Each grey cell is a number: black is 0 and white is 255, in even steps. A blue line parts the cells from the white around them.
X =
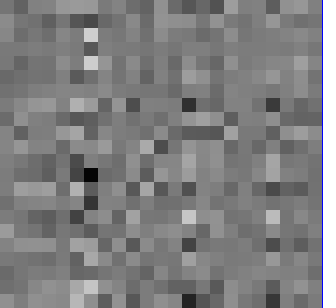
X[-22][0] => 117
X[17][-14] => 88
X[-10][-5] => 135
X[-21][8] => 115
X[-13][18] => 121
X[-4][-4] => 152
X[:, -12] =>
[145, 147, 140, 124, 127, 129, 118, 127, 111, 139, 77, 133, 150, 87, 111, 118, 137, 119, 121, 134, 113, 143]
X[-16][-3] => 128
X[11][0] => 127
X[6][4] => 133
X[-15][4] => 130
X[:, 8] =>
[131, 115, 119, 123, 115, 116, 124, 148, 126, 125, 121, 110, 112, 143, 129, 100, 115, 143, 113, 124, 132, 146]
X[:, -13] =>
[99, 107, 112, 118, 111, 99, 118, 128, 122, 112, 170, 110, 92, 166, 126, 119, 127, 139, 117, 100, 124, 124]
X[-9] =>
[125, 158, 153, 158, 110, 177, 92, 127, 143, 88, 166, 87, 122, 80, 131, 126, 104, 128, 103, 74, 98, 91, 114]
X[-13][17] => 121
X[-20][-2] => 137
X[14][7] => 130
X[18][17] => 123
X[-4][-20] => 110
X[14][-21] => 132
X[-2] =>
[111, 116, 135, 145, 140, 168, 196, 144, 132, 108, 124, 113, 98, 98, 120, 89, 141, 131, 121, 91, 132, 146, 128]
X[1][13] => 141
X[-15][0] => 123
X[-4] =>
[121, 118, 114, 110, 122, 98, 168, 138, 113, 139, 117, 121, 119, 160, 135, 128, 122, 123, 126, 152, 122, 135, 121]
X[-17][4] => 128
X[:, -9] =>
[103, 119, 107, 127, 118, 144, 129, 111, 160, 90, 136, 135, 130, 131, 135, 142, 103, 115, 135, 139, 120, 84]
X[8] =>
[107, 144, 128, 125, 106, 87, 94, 113, 126, 113, 122, 111, 128, 148, 160, 143, 94, 128, 127, 142, 105, 99, 100]
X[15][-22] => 118
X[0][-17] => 152
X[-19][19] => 125
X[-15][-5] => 114
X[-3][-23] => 106
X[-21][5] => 85

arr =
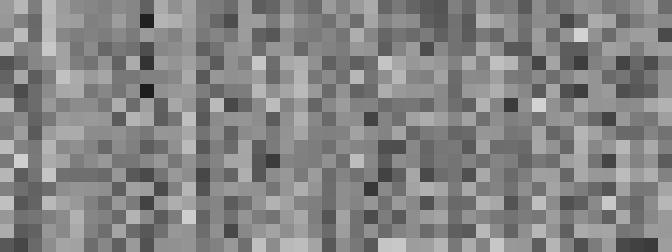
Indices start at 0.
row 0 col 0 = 154
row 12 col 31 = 109
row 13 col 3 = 109
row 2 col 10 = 154
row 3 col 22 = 136
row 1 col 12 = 174
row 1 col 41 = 106
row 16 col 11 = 112
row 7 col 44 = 138
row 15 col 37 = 124
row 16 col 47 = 153
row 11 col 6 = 139
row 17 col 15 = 130
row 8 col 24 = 144
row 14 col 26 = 150
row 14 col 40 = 81
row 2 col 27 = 102
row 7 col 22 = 101
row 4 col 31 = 151
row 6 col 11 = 145
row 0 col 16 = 108
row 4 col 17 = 127
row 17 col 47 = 158
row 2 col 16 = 119
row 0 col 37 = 90
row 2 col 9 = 123
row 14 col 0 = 192
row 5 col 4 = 193
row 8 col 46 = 119
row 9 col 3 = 156
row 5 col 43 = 106
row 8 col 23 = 105
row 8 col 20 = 144
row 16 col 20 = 142
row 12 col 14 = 71
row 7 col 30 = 104
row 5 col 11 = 129
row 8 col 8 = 91
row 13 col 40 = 139
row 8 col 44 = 153

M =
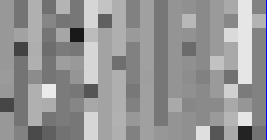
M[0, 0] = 152
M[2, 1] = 162
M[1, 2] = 176
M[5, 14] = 129
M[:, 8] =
[175, 175, 175, 175, 111, 175, 175, 175, 177, 175]
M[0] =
[152, 116, 176, 112, 180, 119, 214, 195, 175, 129, 160, 119, 148, 144, 138, 154, 169, 230, 130]
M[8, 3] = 117
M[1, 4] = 117
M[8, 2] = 176
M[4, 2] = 176
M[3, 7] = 163
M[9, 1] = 130
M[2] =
[152, 162, 176, 117, 166, 25, 188, 163, 175, 154, 160, 119, 148, 146, 138, 154, 218, 230, 130]
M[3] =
[152, 66, 174, 109, 123, 119, 214, 163, 175, 129, 160, 119, 148, 107, 138, 154, 169, 230, 130]
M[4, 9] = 129
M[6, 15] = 154
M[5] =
[155, 116, 140, 117, 123, 149, 214, 163, 175, 129, 158, 119, 148, 141, 129, 154, 113, 230, 130]
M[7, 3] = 173
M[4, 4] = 158
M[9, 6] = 214
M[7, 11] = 119
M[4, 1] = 116
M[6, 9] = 120
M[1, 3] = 134
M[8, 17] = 230
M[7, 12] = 169

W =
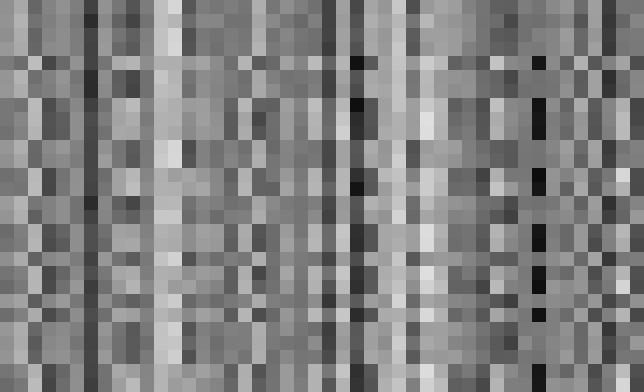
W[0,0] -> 144
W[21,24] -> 147
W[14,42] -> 156
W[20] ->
[106, 121, 181, 74, 112, 151, 61, 111, 154, 179, 138, 178, 155, 160, 142, 131, 94, 178, 97, 113, 150, 114, 177, 85, 186, 48, 89, 175, 193, 142, 209, 189, 99, 99, 68, 185, 128, 124, 15, 149, 139, 148, 92, 121, 212, 76]
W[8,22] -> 179
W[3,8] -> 105
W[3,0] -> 152
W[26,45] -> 80
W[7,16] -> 100
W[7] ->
[119, 114, 186, 77, 108, 135, 64, 114, 167, 186, 131, 181, 174, 155, 157, 138, 100, 182, 98, 96, 158, 132, 189, 102, 182, 15, 85, 159, 193, 158, 200, 182, 94, 110, 78, 191, 135, 131, 19, 139, 100, 171, 91, 133, 174, 69]
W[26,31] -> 172
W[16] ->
[107, 127, 176, 80, 100, 142, 80, 112, 161, 158, 129, 177, 173, 142, 160, 154, 98, 171, 85, 108, 154, 118, 179, 106, 197, 48, 84, 166, 169, 159, 220, 177, 111, 115, 91, 179, 140, 122, 22, 122, 105, 152, 85, 130, 182, 81]
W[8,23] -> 105
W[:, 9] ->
[84, 68, 96, 90, 180, 72, 68, 186, 172, 165, 91, 88, 182, 189, 70, 95, 158, 167, 92, 170, 179, 96, 159, 89, 90, 90, 157, 186]
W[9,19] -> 109
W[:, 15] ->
[118, 134, 115, 112, 139, 134, 132, 138, 144, 147, 112, 114, 135, 136, 126, 108, 154, 152, 110, 150, 131, 108, 149, 118, 110, 115, 145, 132]
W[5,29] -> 118
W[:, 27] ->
[150, 159, 151, 153, 163, 160, 166, 159, 162, 170, 149, 152, 184, 156, 165, 147, 166, 165, 158, 172, 175, 146, 170, 151, 141, 156, 168, 176]
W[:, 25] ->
[72, 82, 91, 82, 17, 84, 76, 15, 44, 48, 87, 84, 48, 20, 84, 80, 48, 45, 77, 52, 48, 90, 44, 88, 90, 80, 48, 52]
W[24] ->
[144, 170, 90, 136, 141, 117, 68, 141, 112, 90, 110, 195, 197, 102, 131, 110, 124, 125, 171, 121, 116, 113, 140, 66, 153, 90, 159, 141, 204, 112, 168, 160, 133, 128, 108, 89, 65, 137, 119, 133, 140, 105, 150, 74, 110, 152]
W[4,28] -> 195
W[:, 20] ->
[142, 119, 134, 128, 161, 115, 119, 158, 154, 154, 132, 131, 152, 163, 122, 126, 154, 160, 138, 165, 150, 121, 150, 142, 116, 136, 154, 154]
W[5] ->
[149, 179, 111, 129, 148, 117, 44, 142, 93, 72, 113, 196, 179, 117, 140, 134, 123, 111, 167, 127, 115, 117, 122, 66, 162, 84, 167, 160, 190, 118, 184, 151, 147, 143, 109, 100, 72, 117, 112, 117, 137, 92, 161, 47, 107, 134]
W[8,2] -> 184
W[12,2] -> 184
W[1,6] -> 44
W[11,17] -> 118
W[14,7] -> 135
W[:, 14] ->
[125, 135, 120, 123, 163, 140, 143, 157, 158, 152, 129, 129, 151, 166, 133, 128, 160, 156, 126, 155, 142, 121, 160, 127, 131, 134, 160, 142]
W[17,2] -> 181
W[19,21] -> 120
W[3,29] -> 88

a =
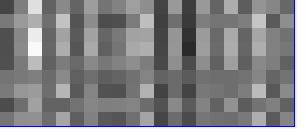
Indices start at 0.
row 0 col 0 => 70
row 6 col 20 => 138
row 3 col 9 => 168
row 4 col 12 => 143
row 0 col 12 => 153
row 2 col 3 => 101
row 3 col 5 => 86
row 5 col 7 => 94
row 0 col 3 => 98
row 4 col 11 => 73
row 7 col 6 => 134
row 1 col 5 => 84
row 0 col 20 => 103
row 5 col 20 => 115
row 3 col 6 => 169
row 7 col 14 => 131
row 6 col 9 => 115
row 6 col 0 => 122
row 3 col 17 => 102
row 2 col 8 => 121
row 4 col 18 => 137
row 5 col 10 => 132
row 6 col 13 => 68
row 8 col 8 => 85
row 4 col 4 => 124
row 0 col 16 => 173
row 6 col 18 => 187
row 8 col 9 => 112
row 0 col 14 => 153
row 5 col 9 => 113
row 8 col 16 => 110
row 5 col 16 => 110
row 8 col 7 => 89
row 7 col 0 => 76
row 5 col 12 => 107
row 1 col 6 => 140

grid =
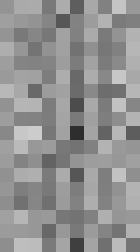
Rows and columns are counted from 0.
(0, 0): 148
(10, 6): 129
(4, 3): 132
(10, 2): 152
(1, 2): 147
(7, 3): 124
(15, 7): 175
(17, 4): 165
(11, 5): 148
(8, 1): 131
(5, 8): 199
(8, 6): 160
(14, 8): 152
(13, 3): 121
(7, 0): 146
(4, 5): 124
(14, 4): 155
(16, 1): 154
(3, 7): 119
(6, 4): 161
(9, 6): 164
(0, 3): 121
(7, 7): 123
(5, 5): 105
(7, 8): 194
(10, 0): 160
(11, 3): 99
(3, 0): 174
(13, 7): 127
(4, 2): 130
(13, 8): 146
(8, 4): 164
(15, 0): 161
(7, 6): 169
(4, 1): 132
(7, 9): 134
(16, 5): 121
